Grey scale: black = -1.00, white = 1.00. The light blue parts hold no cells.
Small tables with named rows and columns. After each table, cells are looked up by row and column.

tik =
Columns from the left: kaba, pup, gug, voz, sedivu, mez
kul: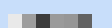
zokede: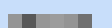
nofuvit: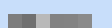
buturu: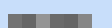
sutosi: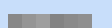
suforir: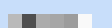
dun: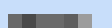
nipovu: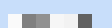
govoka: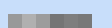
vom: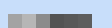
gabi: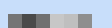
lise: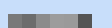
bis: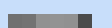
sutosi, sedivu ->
0.08
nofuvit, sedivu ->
0.03
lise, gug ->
0.09
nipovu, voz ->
0.93
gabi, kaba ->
-0.08
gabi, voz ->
0.56
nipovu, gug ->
0.14
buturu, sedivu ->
-0.21
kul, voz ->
0.21
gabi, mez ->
0.11
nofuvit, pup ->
-0.12
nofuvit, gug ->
0.45
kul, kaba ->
0.83
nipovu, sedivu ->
0.90
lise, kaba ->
-0.05
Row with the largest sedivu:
nipovu

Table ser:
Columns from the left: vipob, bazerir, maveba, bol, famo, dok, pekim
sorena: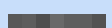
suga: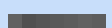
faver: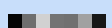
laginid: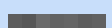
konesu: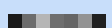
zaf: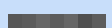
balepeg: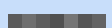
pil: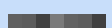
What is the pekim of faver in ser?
-0.82
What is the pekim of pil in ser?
-0.50
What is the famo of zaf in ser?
-0.20
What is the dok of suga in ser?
-0.24
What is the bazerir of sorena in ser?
-0.27
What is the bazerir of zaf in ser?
-0.28
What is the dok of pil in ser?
-0.27
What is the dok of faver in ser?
0.26
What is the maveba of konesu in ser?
0.42
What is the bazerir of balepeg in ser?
-0.13
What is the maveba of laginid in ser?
-0.16
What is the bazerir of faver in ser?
-0.14
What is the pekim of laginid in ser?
-0.24
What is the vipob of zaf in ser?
-0.32
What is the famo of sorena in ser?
-0.26
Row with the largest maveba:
faver

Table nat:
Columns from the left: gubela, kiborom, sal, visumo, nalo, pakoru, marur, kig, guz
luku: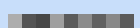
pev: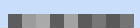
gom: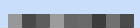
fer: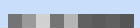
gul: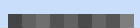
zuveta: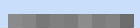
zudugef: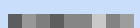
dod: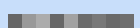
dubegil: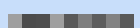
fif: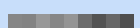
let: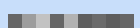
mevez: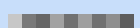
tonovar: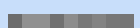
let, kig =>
-0.27
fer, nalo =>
0.42
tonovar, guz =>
-0.08
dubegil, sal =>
-0.39
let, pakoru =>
-0.26
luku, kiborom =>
-0.34
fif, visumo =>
0.05
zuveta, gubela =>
0.09
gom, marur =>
-0.52
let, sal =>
0.52
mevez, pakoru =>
0.25
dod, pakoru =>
-0.16
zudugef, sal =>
-0.01
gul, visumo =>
-0.35
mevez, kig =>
0.11
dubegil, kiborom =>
-0.40
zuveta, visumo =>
0.00
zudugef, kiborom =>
0.19
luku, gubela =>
0.36

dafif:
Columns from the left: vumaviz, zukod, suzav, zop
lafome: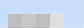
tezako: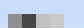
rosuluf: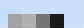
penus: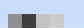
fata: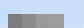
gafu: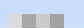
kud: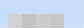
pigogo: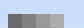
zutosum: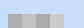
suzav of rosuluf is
-0.08
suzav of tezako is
0.51
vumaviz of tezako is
0.12
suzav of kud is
0.61
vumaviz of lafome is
0.48
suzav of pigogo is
0.19
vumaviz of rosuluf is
0.28
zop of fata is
0.22
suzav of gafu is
0.60
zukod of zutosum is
0.52
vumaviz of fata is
-0.02
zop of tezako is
0.58
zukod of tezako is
-0.45
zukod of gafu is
0.32
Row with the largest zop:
lafome

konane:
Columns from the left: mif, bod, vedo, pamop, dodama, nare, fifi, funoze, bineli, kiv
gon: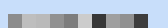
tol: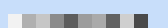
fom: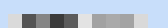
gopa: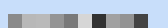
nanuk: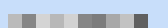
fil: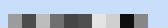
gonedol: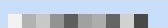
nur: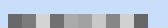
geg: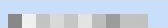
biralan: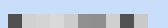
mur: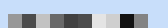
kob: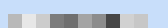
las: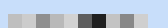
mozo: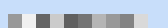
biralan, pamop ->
0.70
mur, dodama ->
-0.49
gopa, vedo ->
0.46
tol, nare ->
0.22
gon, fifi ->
-0.57
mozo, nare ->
-0.09
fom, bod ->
-0.34
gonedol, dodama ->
-0.26
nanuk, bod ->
0.05

